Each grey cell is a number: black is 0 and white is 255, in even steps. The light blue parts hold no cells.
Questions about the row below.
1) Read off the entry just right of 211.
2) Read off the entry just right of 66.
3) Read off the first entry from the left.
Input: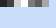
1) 253
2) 211
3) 38

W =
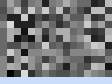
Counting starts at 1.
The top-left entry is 92
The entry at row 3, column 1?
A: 92
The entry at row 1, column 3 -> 121
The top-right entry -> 189
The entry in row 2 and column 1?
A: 79
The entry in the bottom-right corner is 92
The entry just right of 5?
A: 49
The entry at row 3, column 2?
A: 33
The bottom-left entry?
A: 134
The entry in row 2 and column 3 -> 189
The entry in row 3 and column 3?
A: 33
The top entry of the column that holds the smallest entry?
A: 162
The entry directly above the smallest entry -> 174

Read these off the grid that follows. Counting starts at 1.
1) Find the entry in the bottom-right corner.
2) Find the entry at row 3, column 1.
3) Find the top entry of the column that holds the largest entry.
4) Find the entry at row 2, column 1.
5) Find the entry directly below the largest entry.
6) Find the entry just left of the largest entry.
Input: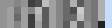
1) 34
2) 147
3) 91
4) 147
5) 190
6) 77

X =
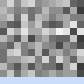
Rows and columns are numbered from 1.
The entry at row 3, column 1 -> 169
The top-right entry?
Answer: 88
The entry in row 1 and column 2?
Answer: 212
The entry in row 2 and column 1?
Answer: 185
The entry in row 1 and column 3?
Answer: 141
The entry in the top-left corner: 169
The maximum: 243
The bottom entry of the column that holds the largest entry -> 141
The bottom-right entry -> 74
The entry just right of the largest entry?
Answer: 227
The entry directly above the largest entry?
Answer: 100
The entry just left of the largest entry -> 185
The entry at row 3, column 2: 197
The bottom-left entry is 141
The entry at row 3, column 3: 114

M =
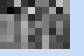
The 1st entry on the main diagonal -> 43
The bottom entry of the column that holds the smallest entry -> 109
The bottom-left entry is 109
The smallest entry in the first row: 29
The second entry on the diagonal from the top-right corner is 29
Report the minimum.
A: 2
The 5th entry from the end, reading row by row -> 70
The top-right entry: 151
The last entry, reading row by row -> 55
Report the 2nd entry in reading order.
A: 55
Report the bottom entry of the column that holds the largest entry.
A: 95
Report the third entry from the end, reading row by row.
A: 83
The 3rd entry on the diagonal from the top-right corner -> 95
